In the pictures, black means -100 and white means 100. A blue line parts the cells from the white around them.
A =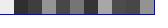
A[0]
86
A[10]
15
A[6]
-59

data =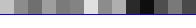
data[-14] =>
53
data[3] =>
24
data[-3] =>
-39
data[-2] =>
-5

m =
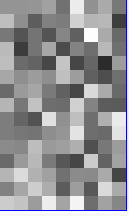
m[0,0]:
16
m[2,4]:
5
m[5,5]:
23
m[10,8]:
22
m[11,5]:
-45
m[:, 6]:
[14, 42, 99, -14, -20, -25, 70, 3, -14, -14, -37, 59, 8, -31, -14]
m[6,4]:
-24
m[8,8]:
84
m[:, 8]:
[-6, -51, -18, -12, 22, -12, -18, -29, 84, 78, 22, 27, -46, 33, 5]
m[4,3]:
-44
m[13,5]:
23
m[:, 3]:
[26, 1, -34, 31, -44, 11, -4, -14, 76, 11, 21, -4, 26, 36, 86]
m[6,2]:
30
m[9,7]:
-17
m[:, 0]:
[16, 49, -6, 46, 49, 31, -17, 42, -2, -2, 9, -17, 42, 1, 60]
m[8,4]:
13
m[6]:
[-17, 21, 30, -4, -24, -45, 70, 33, -18]
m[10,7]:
-6
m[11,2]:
44
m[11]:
[-17, 21, 44, -4, -32, -45, 59, -22, 27]
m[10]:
[9, 7, 48, 21, 25, 37, -37, -6, 22]
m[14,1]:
53
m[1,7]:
44
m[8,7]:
38

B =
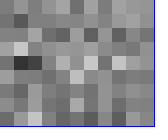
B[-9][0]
-2
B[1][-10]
-30
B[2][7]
17
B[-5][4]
38
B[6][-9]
21
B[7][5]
32
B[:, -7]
[29, 7, -22, 19, 38, 3, -9, -14, -20]
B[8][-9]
54
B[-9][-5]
26
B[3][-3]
0
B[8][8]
-26
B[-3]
[-4, -19, 21, -1, -9, 3, -10, 15, 2, 13, 7]
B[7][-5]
-8
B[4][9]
25
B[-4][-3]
-9
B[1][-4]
3
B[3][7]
9
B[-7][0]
2
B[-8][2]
0
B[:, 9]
[19, 26, 6, -6, 25, -2, 13, 2, 20]
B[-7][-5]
-25
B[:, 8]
[27, 20, -24, 0, 53, -9, 2, -14, -26]
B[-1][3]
1
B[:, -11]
[-2, -10, 2, 26, -10, 23, -4, 10, -15]
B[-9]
[-2, 16, -1, 15, 29, -12, 26, -3, 27, 19, 17]
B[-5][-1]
15

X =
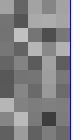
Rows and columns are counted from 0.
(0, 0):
28
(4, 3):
26
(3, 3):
7
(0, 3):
4
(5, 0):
-31
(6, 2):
-17
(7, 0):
43
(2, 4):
-7
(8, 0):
5
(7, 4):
-1
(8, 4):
-3
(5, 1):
-9
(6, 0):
-30
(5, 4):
-6

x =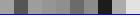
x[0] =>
26
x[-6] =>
12
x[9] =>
77

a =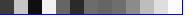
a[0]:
-54
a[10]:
48
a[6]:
-15

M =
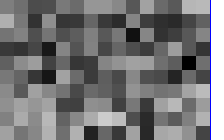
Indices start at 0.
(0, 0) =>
-1
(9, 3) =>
40
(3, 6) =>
2
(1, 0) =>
37
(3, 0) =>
-55
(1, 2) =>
-61
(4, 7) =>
4
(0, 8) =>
7
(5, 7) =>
-26
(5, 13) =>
-17
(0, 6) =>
18
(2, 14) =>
4
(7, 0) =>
13
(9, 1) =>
-8
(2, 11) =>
-61
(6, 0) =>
8
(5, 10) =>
-37
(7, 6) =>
12
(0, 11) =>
-17
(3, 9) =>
-39
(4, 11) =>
-13
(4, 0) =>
-25
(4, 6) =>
-53
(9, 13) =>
14
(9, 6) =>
-73
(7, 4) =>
-48
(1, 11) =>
-63
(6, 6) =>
-17
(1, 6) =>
-20
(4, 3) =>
-48
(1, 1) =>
-6
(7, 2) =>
18
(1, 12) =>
-67
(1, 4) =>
-58
